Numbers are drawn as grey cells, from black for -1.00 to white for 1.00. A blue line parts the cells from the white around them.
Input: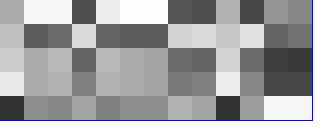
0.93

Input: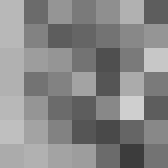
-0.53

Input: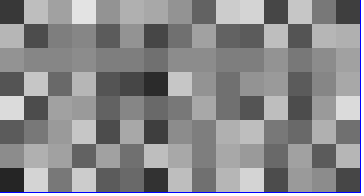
0.10

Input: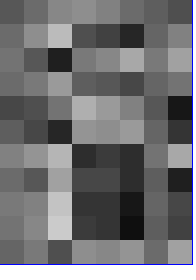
-0.16

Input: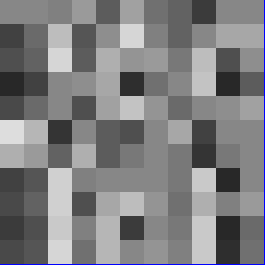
-0.64
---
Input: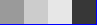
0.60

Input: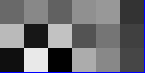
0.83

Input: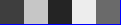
0.55

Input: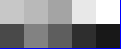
0.02

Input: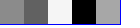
-0.24

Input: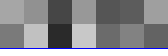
0.51
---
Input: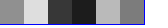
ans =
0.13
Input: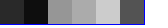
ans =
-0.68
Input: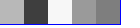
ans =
0.44
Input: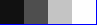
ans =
-0.87
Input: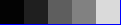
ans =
-0.98
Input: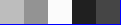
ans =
0.48
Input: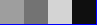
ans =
0.24
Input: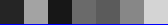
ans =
-0.71
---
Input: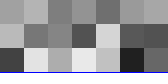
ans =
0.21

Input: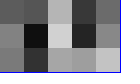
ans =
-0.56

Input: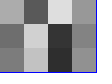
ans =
0.74

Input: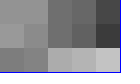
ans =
-0.19

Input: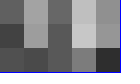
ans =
0.50

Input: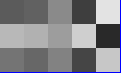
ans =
-0.51

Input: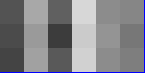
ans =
0.10

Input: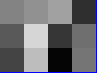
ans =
0.26

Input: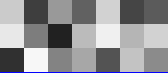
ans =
-0.46

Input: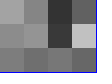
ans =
-0.60
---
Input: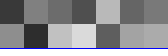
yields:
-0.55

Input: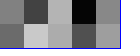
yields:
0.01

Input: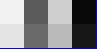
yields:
0.90

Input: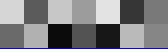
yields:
0.68

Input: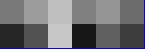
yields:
-0.05

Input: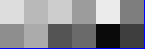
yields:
0.73
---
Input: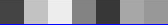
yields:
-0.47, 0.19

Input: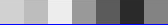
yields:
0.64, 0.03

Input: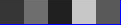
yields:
-0.58, -0.30

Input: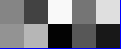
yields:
0.04, -0.81

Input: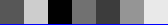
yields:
-0.32, 0.83

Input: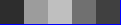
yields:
-0.65, -0.50

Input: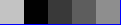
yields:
0.53, 0.11

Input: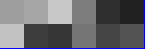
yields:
0.24, -0.35

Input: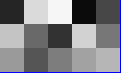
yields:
-0.71, 0.43
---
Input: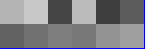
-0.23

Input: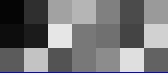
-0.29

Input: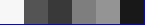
0.94

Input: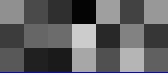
-0.31

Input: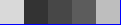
0.70

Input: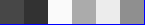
-0.44

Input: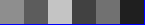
0.11

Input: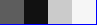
-0.27
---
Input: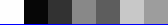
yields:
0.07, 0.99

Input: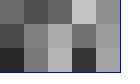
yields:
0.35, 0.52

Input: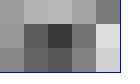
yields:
-0.55, 0.74

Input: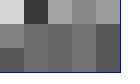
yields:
-0.20, 0.68

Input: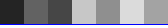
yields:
0.56, 0.72

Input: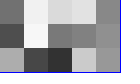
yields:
-0.05, 0.94

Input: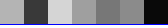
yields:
0.25, 0.67
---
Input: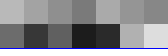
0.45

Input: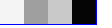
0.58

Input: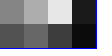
0.36

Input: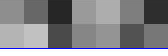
0.41

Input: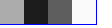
0.35

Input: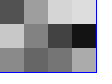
0.67

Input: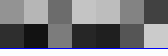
0.54
